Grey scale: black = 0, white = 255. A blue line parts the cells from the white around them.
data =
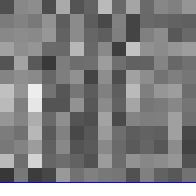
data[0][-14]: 79
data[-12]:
[123, 130, 121, 146, 93, 139, 93, 73, 129, 68, 105, 102, 98, 96]
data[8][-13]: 132
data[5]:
[132, 142, 138, 102, 126, 145, 68, 142, 77, 161, 141, 115, 127, 118]
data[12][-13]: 120
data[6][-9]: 118
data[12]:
[55, 120, 60, 71, 153, 114, 128, 120, 118, 81, 128, 98, 88, 114]
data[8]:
[150, 132, 173, 106, 143, 84, 79, 163, 74, 132, 126, 127, 160, 112]
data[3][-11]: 106
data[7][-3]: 123
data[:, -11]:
[77, 146, 151, 106, 57, 102, 115, 84, 106, 90, 96, 102, 71]
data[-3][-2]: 140
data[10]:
[120, 131, 156, 96, 136, 83, 90, 137, 106, 90, 101, 87, 140, 67]
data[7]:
[186, 127, 230, 84, 84, 146, 87, 139, 98, 165, 118, 123, 135, 117]
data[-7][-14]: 192
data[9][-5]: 93
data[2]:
[136, 140, 137, 151, 98, 139, 102, 94, 127, 68, 128, 140, 88, 105]
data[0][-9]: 84
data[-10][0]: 161
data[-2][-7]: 156
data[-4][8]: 110
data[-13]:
[79, 136, 141, 77, 170, 84, 99, 186, 105, 165, 106, 135, 128, 149]
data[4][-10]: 125
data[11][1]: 110
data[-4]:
[124, 113, 183, 90, 129, 72, 87, 155, 110, 93, 98, 95, 160, 72]
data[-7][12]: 157

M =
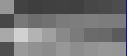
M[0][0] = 151
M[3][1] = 154
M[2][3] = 160
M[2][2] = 179
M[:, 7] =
[73, 124, 105, 151]
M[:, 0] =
[151, 71, 169, 78]
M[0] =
[151, 66, 62, 64, 65, 64, 71, 73, 77]
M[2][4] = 137

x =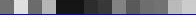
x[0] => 112
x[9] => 89
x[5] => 21
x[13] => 204
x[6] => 45

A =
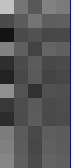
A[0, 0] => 194
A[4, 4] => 75
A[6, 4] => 79
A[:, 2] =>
[88, 115, 81, 67, 91, 89, 49, 90, 92, 73, 71, 74]
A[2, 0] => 19
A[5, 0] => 34
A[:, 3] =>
[130, 94, 71, 100, 72, 67, 81, 74, 74, 94, 96, 99]
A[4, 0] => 46
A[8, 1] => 76
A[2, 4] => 72
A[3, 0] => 130

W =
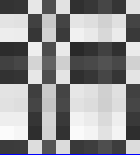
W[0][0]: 51
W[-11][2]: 231
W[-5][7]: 208
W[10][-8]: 221
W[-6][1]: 52
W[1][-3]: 209
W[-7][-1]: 209
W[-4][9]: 70
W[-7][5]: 69
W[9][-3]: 226
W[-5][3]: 201
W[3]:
[44, 46, 238, 76, 233, 41, 49, 65, 48, 234]
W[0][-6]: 226
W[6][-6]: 68
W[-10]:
[227, 225, 65, 200, 68, 228, 222, 209, 224, 68]
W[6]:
[227, 226, 63, 201, 68, 230, 224, 208, 224, 65]
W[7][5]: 225
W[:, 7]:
[70, 209, 216, 65, 82, 70, 208, 207, 218, 226, 78]
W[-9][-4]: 233
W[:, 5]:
[48, 228, 241, 41, 69, 47, 230, 225, 242, 250, 57]
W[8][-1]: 57
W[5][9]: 228
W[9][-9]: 246
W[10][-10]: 59
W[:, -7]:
[78, 200, 210, 76, 98, 78, 201, 196, 212, 210, 84]
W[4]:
[65, 71, 212, 98, 207, 69, 73, 82, 72, 209]
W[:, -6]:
[226, 68, 58, 233, 207, 228, 68, 72, 57, 50, 219]
